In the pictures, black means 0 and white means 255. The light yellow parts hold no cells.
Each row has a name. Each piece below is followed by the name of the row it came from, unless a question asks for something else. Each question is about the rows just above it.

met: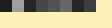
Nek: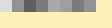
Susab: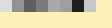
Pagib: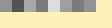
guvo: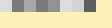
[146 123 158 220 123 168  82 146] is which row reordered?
Pagib
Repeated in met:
[39]
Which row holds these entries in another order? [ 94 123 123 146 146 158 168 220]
Nek
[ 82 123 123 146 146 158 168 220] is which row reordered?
Pagib

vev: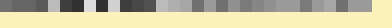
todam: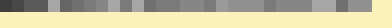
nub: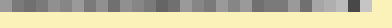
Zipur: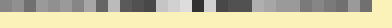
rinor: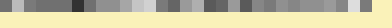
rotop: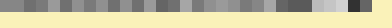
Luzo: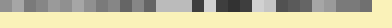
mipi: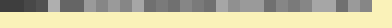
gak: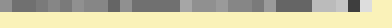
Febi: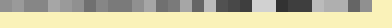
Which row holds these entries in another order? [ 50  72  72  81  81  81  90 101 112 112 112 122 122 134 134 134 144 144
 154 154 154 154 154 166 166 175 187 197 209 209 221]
Zipur
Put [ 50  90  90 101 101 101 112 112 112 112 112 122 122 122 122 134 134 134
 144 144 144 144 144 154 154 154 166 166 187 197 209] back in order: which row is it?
rotop
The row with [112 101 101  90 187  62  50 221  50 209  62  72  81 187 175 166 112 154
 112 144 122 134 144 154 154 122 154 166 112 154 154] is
vev

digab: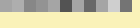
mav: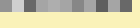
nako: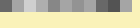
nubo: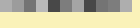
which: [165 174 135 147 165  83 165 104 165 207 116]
digab
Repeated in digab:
[165]
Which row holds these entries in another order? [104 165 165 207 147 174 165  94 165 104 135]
mav
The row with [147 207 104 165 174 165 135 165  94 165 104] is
mav
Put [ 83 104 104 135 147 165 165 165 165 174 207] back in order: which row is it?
nako

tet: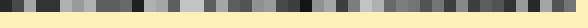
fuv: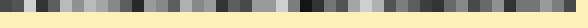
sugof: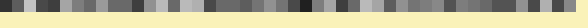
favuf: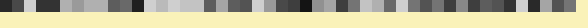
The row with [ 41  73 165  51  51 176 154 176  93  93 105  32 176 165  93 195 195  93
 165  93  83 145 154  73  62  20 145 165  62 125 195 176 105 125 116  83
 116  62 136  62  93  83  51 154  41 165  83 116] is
tet
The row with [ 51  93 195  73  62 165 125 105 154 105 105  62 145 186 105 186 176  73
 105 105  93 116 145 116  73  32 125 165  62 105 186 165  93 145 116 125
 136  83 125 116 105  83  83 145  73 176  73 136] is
sugof

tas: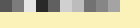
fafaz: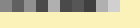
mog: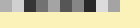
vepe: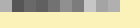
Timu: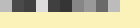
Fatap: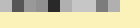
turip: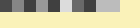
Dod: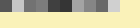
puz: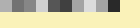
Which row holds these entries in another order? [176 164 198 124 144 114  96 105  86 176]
vepe
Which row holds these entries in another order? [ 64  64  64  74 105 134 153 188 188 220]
turip
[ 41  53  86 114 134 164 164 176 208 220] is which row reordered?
mog

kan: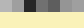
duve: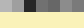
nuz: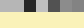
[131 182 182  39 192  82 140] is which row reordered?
nuz
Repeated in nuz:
[182]

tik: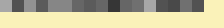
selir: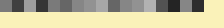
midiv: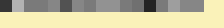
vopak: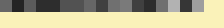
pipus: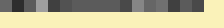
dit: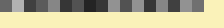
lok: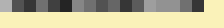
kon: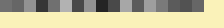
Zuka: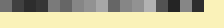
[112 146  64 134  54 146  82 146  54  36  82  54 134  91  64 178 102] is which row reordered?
dit
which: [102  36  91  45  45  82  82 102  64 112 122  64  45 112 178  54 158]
vopak
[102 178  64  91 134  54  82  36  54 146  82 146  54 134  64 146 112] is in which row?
dit
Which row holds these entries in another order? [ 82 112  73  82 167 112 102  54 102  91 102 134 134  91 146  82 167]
tik

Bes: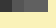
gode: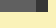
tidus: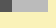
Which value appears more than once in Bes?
[96]
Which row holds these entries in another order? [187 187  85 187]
tidus
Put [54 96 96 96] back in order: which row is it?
gode
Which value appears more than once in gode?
[96]
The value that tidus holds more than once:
[187]
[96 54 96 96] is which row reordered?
gode
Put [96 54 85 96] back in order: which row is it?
Bes

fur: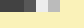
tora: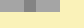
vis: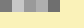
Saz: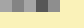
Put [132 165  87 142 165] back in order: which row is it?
Saz
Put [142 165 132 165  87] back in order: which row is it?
Saz
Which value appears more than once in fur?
[66]
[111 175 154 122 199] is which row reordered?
vis
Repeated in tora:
[165]

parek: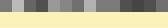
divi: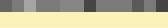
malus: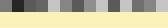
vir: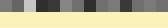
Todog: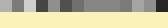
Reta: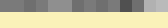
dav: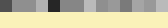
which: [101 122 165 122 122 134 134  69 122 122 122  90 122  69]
divi
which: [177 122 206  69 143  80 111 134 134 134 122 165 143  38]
Todog
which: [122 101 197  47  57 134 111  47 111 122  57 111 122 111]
vir

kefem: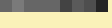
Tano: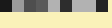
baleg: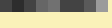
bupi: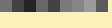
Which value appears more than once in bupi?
[67]
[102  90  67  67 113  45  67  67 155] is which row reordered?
baleg
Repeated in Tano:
[178]
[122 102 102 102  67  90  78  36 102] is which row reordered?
kefem
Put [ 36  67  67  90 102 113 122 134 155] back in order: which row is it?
bupi
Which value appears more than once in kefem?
[102]
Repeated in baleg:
[67]

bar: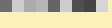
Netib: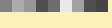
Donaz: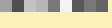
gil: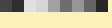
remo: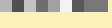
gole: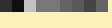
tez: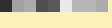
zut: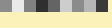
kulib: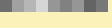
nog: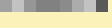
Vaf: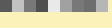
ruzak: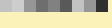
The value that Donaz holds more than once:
[120]
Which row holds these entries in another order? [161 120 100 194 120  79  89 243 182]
Donaz
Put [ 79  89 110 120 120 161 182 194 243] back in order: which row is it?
remo
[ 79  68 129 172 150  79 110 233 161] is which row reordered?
Netib

